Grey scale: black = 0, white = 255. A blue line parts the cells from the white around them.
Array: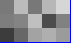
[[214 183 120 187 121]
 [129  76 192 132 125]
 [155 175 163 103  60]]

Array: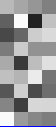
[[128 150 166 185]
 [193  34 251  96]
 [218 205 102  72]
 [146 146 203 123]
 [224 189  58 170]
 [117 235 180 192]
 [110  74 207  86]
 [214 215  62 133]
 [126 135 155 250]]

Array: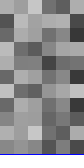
[[174  94 113 198 158 174]
 [ 73 177 173 162 186  83]
 [ 55 135 113 160 172 105]
 [170 165 135  91 110 187]
 [115 109  68 128 127 174]
 [ 57 136 114 160 174 104]
 [192 167 149  96 110 192]
 [ 57 136 112 159 173 105]
 [ 91 120 102 157 159 133]
 [172  94 113 199 158 176]
 [ 74 125  84 135 148 136]]

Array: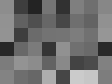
[[135 111 127  49 117  35  62 141]
 [145  99 111  71 103  79  97 146]
 [150 113 125 116 115 107  62 147]
 [ 41 106 112 145  53 123 104  39]
 [129  75  67 137  99 140 147 124]
 [125 198 203  70 173 103 110 131]]

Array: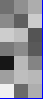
[[173 144 112]
 [204  95 138]
 [ 84 191 205]
 [ 89 139 121]
 [132 185  22]
 [184 190 159]
 [174 106 240]]

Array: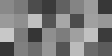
[[ 55 156 132  97  58  76 122 137]
 [151 160  76 167  85 192 143 154]
 [ 59 193 160 125 143  53 123 200]
 [ 91 107 187  84 150 109 128  54]]
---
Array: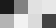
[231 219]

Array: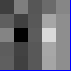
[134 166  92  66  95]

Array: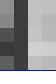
[192 193  60  57]

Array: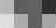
[48 96]

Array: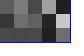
[31 36 73]

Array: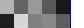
[ 24 137]

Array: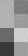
[126 177]

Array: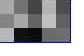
[ 77 192  12]
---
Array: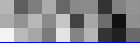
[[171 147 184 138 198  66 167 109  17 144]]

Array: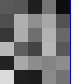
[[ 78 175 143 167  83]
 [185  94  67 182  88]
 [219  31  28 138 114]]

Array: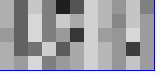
[[175  98 215 127 202 169 209 183 135 197 156]
 [175  98 115 206  91 169 209 183 150  61 156]]

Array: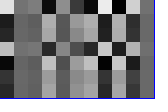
[[ 28 102  94 174  87 153 174  29 176  46 105]
 [190 113 118  41 134  78  40 200  30 179 111]
 [ 52 104  98 155  92 138 154  52 156  65 105]]

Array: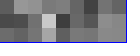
[[ 74  77 113 201  62 104  86 141 135]]

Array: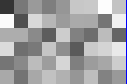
[[251  79 217 182 155 170 169 117 241]
 [219 111 121 197 142  90 202 212 233]
 [169 115 168 193 177 150 189 130 153]]

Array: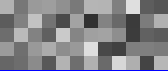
[[ 92 129 194 115  74 163  49 131 105  59 124 177]
 [155 111 153 172 141 153 222  73  65 127 127 123]]

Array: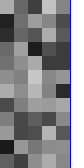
[[ 33 111 157 134  76]
 [106 159  29  80  60]
 [142 129 198 136 149]
 [ 75 127 158 155 167]
 [153  71  78 180  87]
 [ 96  64 142 172 136]]

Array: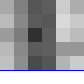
[[186 136  91  87 217 201]
 [185 137  91  95 151 150]]
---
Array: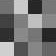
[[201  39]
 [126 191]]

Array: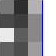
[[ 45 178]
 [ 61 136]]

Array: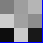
[[158 181]
 [161 141]]

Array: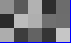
[[ 90 178]
 [188 175]]

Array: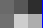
[[ 87  45]
 [206 173]]

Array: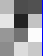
[[ 77  81]
 [ 34 195]]
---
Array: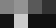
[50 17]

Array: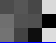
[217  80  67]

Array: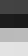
[66 28]

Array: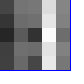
[133 230  50 111  64]

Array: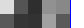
[136 161]

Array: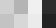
[ 45 235]

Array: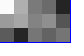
[ 36 143 118]

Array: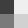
[239 122]
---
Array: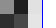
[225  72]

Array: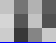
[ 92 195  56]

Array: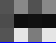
[136  17 229]

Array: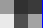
[58 79]

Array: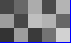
[180 178  58]

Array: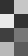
[198 233]
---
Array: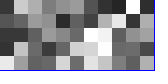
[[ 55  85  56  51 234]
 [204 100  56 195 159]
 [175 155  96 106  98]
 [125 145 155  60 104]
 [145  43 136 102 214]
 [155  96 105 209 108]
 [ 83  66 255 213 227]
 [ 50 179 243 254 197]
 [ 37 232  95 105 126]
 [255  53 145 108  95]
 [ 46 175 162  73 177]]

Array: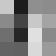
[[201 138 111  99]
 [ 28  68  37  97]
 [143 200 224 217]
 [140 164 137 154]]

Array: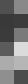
[[ 80  57  59  91 172 143]
 [137  60 122 219 182  76]]

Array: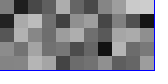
[[126  34  86 140 132]
 [ 30 170 178 115 133]
 [ 72 188 135 164 181]
 [ 95 112 110 113 165]
 [173  65 157 119  68]
 [101 144 174  76 108]
 [ 73 158 111 102 114]
 [133  70  89  18 144]
 [158 128 166 180  94]
 [202  81 171 108 102]
 [205  20 143 121 157]]

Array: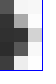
[[ 84  51  48  44  61]
 [245 169  50  88 237]
 [247 252 211 248 254]]

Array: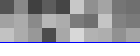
[[ 83 162 194]
 [136 171 172]
 [ 64 138 152]
 [ 92 183  76]
 [ 69 172 168]
 [200 123 216]
 [144 111 178]
 [164 197 174]
 [117 130 145]
 [111 122 164]]
